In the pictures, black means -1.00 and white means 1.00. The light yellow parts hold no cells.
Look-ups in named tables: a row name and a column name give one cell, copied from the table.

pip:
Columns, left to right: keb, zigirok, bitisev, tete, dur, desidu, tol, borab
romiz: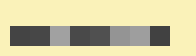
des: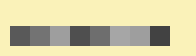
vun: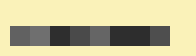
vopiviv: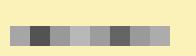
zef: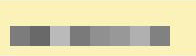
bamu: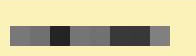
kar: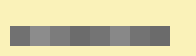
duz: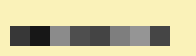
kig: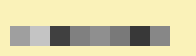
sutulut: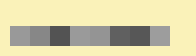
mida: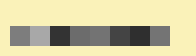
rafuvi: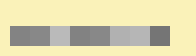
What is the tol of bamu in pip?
-0.56
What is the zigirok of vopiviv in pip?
-0.35
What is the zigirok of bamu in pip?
-0.12
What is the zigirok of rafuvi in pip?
0.07
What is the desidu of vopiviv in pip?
-0.21
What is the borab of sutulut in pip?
0.23
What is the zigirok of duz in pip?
-0.82
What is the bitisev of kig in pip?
-0.50
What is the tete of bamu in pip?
-0.08
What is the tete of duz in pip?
-0.39
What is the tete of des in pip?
-0.38
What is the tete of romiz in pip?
-0.43
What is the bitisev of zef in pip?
0.46
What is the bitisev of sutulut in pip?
-0.35
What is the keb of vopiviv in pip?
0.30
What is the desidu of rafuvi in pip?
0.39
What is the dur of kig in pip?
0.12
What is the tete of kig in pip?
0.00
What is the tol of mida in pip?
-0.63

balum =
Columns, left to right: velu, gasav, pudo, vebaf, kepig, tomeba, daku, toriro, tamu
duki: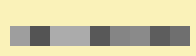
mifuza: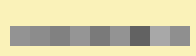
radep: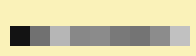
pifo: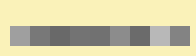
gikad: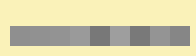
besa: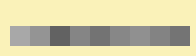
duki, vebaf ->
0.34
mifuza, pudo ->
0.01
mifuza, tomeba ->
0.15
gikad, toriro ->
0.16
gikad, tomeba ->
0.24
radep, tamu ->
0.51
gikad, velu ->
0.12
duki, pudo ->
0.35
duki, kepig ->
-0.31
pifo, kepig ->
-0.11
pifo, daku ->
-0.16
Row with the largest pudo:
radep

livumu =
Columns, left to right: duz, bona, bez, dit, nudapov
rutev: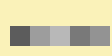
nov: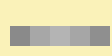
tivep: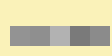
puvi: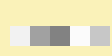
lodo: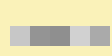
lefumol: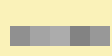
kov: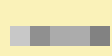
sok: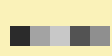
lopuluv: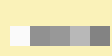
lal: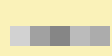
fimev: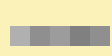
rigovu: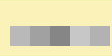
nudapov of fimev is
0.12
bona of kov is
0.13
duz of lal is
0.65
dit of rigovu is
0.56
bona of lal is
0.26
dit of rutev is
-0.05
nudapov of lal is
0.35
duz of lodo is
0.56
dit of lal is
0.47
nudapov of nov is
0.12

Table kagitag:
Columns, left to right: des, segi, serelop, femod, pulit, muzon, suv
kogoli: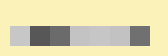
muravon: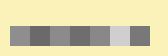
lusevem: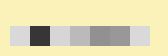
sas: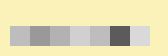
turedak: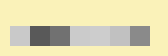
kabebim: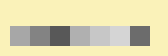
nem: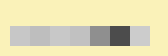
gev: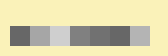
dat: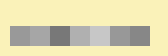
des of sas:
0.48
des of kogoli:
0.56
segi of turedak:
-0.30
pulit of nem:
0.12
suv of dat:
0.06
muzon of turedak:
0.51
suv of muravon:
-0.06
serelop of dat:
-0.06
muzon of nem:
-0.40
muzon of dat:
0.19
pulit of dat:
0.56
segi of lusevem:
-0.58
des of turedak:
0.58
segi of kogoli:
-0.32
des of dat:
0.20
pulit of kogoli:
0.55
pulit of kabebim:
0.56
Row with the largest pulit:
turedak

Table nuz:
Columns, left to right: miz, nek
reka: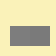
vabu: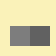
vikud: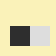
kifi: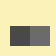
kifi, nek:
-0.16
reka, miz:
-0.02
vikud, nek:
0.73
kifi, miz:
-0.43
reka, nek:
-0.04
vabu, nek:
-0.24
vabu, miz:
-0.02
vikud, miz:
-0.64

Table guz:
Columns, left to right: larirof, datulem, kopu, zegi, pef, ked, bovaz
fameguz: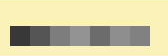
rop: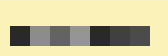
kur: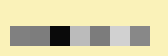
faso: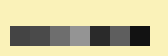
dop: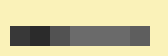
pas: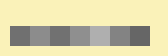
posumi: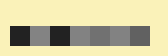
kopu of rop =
-0.22
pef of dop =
-0.17
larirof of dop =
-0.56
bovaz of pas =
-0.20
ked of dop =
-0.17
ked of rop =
-0.50
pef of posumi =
-0.11
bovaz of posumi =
-0.24
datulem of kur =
-0.02
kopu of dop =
-0.36
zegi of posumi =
0.02
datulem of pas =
0.10
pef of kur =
-0.03
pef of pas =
0.37
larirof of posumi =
-0.73

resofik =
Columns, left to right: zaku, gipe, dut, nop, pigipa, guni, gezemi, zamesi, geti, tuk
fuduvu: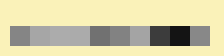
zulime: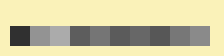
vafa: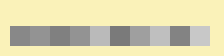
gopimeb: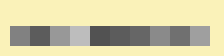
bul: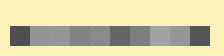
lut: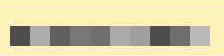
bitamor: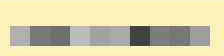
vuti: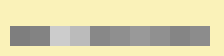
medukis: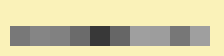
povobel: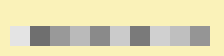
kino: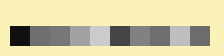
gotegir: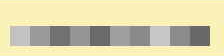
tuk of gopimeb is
0.25
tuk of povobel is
0.17
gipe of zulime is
0.15
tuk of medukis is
0.25
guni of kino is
-0.46
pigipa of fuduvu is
-0.11
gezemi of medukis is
0.25
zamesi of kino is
-0.13
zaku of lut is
-0.39
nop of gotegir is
0.17
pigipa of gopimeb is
-0.36
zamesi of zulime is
-0.32
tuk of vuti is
0.10
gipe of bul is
0.16
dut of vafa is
0.00

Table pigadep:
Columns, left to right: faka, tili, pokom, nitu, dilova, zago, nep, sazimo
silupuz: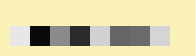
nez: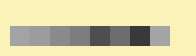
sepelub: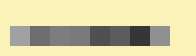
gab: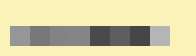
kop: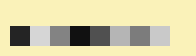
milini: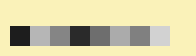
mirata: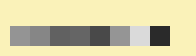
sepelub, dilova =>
-0.37
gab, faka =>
0.18
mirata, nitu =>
-0.21
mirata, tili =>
0.05
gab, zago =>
-0.26
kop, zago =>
0.42
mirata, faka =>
0.16
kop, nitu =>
-0.87
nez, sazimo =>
0.29
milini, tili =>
0.43
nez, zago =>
-0.15
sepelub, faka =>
0.26
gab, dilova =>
-0.42
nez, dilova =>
-0.39
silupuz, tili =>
-0.92

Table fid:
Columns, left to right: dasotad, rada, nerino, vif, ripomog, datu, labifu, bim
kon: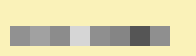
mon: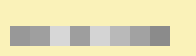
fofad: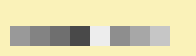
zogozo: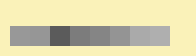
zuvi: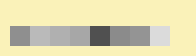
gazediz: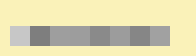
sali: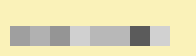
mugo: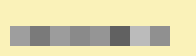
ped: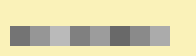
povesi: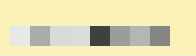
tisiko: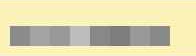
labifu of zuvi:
0.16
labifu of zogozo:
0.33
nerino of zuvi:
0.38
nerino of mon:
0.69
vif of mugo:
0.08
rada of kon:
0.26
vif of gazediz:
0.23
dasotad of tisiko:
0.09
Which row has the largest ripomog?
fofad

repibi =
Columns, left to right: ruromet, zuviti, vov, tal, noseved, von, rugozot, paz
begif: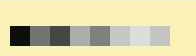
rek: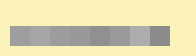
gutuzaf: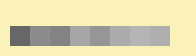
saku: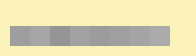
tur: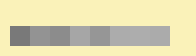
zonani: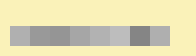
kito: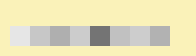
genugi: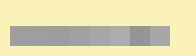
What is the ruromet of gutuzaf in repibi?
-0.19
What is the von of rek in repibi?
0.21
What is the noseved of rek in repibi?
0.13
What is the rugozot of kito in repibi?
0.61
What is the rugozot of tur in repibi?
0.36
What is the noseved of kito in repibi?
-0.09
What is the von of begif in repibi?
0.55
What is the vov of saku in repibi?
0.17
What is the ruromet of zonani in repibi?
0.38
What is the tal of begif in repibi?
0.36
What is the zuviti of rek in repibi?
0.30
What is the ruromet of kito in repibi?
0.80
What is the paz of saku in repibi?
0.34
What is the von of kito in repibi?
0.51
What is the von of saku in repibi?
0.25
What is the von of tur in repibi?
0.35
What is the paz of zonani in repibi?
0.37
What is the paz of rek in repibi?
0.10

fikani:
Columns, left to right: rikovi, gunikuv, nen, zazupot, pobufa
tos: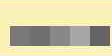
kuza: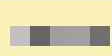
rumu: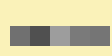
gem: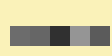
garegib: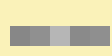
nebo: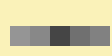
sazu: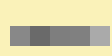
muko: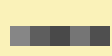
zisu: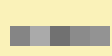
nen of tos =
0.07
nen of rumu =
0.23
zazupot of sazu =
0.00
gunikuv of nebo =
0.07
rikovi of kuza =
0.51
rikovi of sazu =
0.07
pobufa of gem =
-0.29
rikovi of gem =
-0.15
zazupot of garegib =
0.08
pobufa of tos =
-0.22
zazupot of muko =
-0.08
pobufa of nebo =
0.01
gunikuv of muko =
-0.26
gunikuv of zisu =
0.33
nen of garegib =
0.43
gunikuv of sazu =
-0.17
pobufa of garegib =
0.12
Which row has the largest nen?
garegib

